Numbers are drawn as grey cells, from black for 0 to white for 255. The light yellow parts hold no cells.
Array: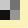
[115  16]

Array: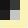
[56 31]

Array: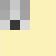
[159 210 212]

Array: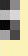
[138 185]

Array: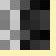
[  5  45  34 134 133]

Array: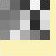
[ 48  61 223 229]

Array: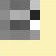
[195 171  81 132]

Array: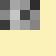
[ 45  66 179]
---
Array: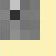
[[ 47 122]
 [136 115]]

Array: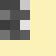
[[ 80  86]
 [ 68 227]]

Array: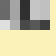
[[164  48]
 [175  73]]

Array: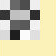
[[192 199]
 [ 96  89]]

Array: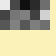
[[118 128]
 [129  87]]

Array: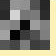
[[211 118]
 [131  10]]
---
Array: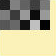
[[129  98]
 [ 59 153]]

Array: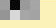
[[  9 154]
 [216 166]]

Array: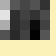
[[87 70]
 [47 65]]

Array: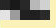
[[ 25  40]
 [156  32]]

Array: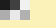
[[ 64 241]
 [233 177]]

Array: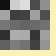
[[206 222]
 [ 62  66]]

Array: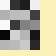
[[ 49  29]
 [189 191]]

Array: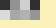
[[147 208]
 [168 177]]

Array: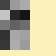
[[155 171]
 [ 39  20]]
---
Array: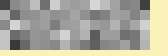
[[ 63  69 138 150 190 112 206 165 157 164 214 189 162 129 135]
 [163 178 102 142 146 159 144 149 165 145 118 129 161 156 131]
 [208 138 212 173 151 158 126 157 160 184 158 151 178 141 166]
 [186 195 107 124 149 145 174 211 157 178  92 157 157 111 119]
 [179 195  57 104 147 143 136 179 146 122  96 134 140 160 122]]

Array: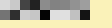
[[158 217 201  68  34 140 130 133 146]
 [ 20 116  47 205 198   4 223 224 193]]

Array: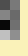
[[121  78]
 [106 133]
 [112   8]
 [143 192]]

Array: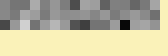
[[165 135 117 116 171 128 150 125  77 163 158  97 128 126 102 121]
 [112 136 122 169 157 123 152 141 143 148 134 151 123 140 153 138]
 [147  72 152 208 115 156 182 153  82  63 116 115 156   8 159 165]]

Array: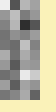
[[162 238  84 182]
 [151 151 190 124]
 [ 85 130 182  46]
 [156 115 144 130]
 [130 118 108 192]
 [144 172 113 171]
 [151 152  90 156]
 [203 111 124 233]
 [148 158  94 163]
 [ 99 118 134 170]]

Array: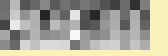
[[126 110 185  84 103 135  90 113  99 117 106  82  63 107  48]
 [ 85 114 202 145 176  35 138  97 228  82  39 135 169 107 172]
 [ 99  68 232 190 176  90 187 160 177  79  87 151 172  88 178]
 [142 166  84 138 179 141 146 156 247 154 133 143 183 161 181]
 [172 138 104 213 194 218 218 215 115 158 190 204 209 163 196]]

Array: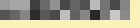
[[132 155 166 165  63 106 146  72 101  80 186 115  73]
 [138  83 102 133  43  90  74 189  97 135  39 121 200]]
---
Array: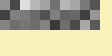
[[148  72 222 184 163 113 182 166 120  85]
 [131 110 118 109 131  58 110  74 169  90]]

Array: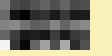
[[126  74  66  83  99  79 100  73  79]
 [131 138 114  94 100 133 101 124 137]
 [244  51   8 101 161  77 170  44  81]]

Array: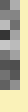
[[ 96 173]
 [187 112]
 [198 187]
 [ 82  78]
 [ 97 143]]

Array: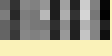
[[105  50 136 129 150  31 161  34 204 129   6]
 [ 99  65 130 120 118  47 141  35 179 133  33]]

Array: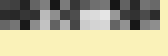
[[ 69  64  35 100 127  23 123  54  89 111 118  22  98  40 115 105]
 [102 117  25 140 194  98 176  70 203 211 214 100 146  23 129 142]]

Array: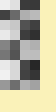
[[238 224  59  57]
 [212 199  82  64]
 [132  91 185 176]
 [233 216  70  39]
 [152 110 176 162]]
